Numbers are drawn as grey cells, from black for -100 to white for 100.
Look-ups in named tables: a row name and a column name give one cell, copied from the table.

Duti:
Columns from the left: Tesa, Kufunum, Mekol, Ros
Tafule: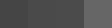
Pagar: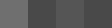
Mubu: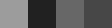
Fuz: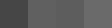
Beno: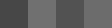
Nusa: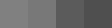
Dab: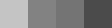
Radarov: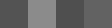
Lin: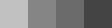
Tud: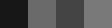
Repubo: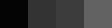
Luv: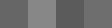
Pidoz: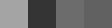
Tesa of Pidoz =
29
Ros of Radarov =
-23
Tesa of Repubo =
-97
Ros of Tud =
-5
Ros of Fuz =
-17
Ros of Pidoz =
-24
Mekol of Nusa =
-29
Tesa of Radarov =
-35
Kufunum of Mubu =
-74
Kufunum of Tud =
-17
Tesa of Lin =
51
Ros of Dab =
-41
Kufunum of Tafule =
-42
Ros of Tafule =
-20
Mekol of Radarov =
-38
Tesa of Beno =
-44
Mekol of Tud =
-47

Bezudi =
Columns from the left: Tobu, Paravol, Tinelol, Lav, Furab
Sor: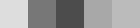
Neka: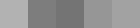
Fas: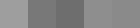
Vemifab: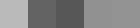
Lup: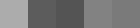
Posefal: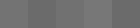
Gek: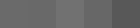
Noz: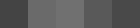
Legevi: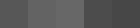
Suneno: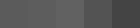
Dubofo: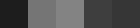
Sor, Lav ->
32
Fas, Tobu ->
24
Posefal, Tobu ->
-10
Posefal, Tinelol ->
-11
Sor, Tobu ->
73
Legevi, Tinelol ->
-19
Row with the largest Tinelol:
Dubofo

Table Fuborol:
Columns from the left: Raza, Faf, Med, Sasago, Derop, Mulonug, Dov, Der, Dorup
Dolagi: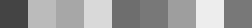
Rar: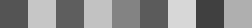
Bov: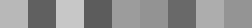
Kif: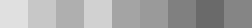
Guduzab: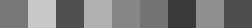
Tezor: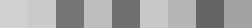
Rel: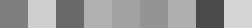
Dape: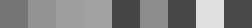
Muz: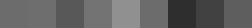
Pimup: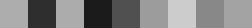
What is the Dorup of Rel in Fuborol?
67
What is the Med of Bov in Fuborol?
56
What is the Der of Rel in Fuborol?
-42
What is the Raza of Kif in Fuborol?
76
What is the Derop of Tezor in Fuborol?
-12
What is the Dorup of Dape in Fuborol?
-43
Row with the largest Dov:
Rar

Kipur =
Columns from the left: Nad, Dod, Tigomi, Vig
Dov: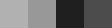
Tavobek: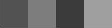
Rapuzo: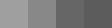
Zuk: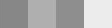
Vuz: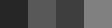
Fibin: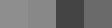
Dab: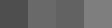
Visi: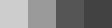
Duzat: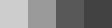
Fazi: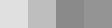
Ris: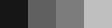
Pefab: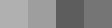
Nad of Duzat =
61
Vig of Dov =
-40
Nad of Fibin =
11
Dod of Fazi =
49
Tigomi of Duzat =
-31
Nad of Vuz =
-70
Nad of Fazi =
76
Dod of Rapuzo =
7

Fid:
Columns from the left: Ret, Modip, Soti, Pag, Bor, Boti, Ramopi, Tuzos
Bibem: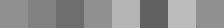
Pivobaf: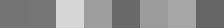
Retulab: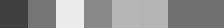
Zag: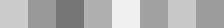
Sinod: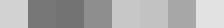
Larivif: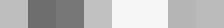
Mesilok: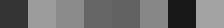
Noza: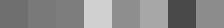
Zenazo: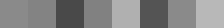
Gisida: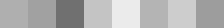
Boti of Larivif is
93
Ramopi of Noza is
-43
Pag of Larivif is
51
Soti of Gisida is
-12
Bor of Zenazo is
38
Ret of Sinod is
65
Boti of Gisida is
41
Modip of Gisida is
26
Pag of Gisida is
54
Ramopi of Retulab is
-12
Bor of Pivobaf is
-17
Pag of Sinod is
11
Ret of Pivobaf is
-9

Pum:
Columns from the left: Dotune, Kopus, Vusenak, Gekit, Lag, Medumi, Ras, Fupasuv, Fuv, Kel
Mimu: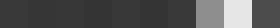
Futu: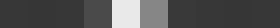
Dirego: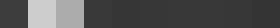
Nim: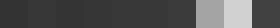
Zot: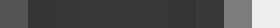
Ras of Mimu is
-55
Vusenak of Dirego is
35
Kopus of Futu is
-58
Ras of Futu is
-55
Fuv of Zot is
-3
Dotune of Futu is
-57
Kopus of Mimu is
-58
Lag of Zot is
-56
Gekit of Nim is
-58
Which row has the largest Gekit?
Futu

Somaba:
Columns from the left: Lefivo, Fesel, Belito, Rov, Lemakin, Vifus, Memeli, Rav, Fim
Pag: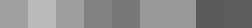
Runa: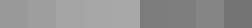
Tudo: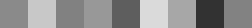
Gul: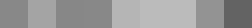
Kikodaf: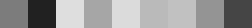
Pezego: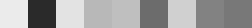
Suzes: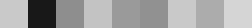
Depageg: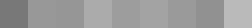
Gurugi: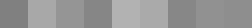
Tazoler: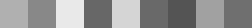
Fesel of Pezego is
-67
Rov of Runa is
31
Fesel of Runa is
24
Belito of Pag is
23
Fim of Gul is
-22
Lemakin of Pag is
-6
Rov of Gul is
7
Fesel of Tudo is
57
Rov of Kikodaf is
30
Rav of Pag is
-30
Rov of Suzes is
53
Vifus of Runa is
-3
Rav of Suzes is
35
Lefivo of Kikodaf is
-3
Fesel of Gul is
29
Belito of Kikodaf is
74

